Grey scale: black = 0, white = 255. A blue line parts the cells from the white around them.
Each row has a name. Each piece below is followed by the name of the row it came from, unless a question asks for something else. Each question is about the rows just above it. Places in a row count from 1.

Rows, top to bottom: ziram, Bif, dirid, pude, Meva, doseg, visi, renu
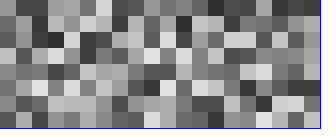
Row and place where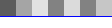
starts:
pude, 8
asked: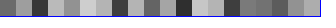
Bif
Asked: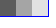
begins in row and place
pude, 8
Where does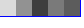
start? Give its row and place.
pude, 4

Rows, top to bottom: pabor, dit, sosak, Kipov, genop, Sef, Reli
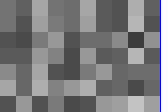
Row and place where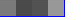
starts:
Reli, 4
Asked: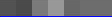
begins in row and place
genop, 4
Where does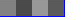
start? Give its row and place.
Kipov, 4

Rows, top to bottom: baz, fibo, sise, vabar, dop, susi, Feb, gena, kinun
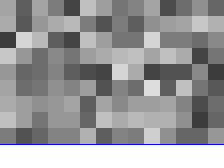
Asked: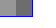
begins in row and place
vabar, 2
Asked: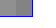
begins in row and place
susi, 4
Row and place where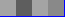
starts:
Feb, 5
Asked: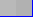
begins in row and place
gena, 9

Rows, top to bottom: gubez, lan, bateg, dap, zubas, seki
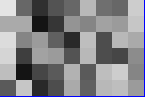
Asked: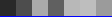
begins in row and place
seki, 3
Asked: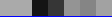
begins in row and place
lan, 1
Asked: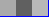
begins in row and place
seki, 5
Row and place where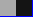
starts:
lan, 2
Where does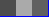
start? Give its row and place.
seki, 4
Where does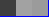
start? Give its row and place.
dap, 2
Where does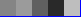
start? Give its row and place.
bateg, 2

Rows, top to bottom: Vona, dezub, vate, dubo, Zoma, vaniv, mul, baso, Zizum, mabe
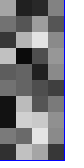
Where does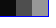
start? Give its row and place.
dubo, 2
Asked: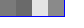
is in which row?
Zizum

